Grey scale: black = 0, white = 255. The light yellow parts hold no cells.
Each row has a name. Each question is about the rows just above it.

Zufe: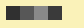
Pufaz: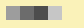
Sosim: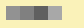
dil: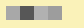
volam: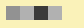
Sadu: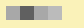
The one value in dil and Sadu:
[168]
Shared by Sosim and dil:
[168]
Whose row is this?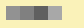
Sosim

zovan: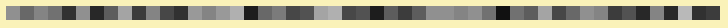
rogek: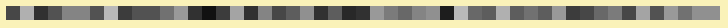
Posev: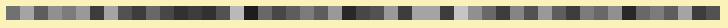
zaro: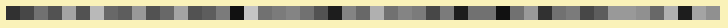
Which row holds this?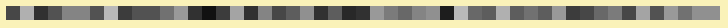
rogek
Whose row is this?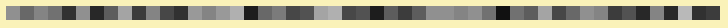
zovan
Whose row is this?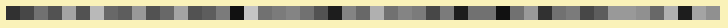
zaro

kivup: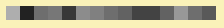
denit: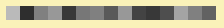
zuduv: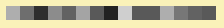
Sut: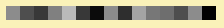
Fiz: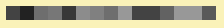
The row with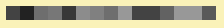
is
Fiz

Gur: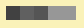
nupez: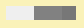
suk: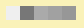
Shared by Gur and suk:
[151]
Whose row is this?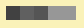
Gur

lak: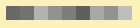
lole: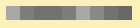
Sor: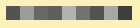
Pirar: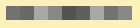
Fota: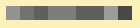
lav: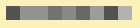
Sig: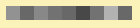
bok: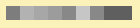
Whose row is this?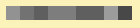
Fota
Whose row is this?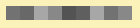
Pirar
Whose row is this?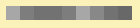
lole
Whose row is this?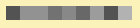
lav
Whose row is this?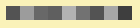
Sor

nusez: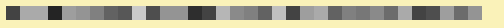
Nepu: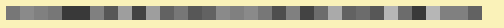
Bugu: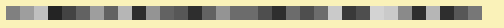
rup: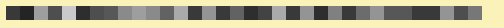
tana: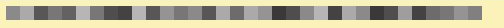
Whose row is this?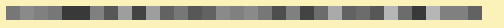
Nepu
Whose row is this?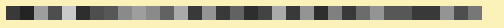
rup
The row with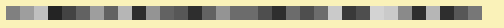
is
Bugu

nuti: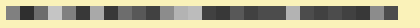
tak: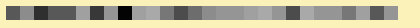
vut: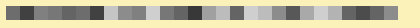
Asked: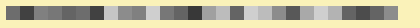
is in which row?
vut
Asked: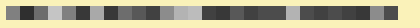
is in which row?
nuti

